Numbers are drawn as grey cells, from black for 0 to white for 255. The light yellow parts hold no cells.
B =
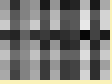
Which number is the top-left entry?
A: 149
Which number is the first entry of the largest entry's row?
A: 202
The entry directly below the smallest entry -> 193
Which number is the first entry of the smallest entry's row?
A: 46
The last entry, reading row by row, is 193
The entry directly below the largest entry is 6
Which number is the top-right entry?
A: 169
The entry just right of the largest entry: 67
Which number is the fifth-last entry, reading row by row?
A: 58
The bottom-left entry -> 169
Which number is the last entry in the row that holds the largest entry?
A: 211
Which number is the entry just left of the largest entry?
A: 88
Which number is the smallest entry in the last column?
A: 25
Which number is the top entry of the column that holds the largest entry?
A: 181
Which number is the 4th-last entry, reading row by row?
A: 67
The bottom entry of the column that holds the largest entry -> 211
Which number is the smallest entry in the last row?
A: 46
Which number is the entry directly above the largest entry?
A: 220
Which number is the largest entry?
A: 232

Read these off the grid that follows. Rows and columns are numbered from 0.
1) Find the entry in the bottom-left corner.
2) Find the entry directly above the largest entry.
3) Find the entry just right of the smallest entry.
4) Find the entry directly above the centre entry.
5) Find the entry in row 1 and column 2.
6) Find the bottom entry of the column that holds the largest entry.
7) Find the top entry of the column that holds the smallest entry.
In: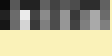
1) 22
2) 34
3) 88
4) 66
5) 235
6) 212
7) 11

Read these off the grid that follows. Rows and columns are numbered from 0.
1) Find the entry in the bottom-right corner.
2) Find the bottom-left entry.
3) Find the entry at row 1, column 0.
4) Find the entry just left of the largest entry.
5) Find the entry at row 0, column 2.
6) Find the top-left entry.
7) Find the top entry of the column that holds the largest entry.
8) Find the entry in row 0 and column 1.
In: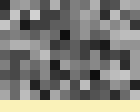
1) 188
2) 167
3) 72
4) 72
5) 158
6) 33
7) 127
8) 147

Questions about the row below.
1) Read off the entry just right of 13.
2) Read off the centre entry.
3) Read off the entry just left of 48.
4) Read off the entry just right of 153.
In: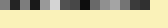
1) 105
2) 71
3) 59
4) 212

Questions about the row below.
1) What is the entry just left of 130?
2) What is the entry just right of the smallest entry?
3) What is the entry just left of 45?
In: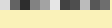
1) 45
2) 130
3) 99

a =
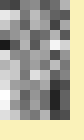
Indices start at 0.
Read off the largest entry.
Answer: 254
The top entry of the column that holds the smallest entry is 78
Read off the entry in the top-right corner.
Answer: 179
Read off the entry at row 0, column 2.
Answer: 131
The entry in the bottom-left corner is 222
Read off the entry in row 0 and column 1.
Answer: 67
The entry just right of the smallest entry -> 88
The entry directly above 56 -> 98
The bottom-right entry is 78
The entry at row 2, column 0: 200
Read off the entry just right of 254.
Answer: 188
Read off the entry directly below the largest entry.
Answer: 244
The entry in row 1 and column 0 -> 232
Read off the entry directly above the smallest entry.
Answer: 120
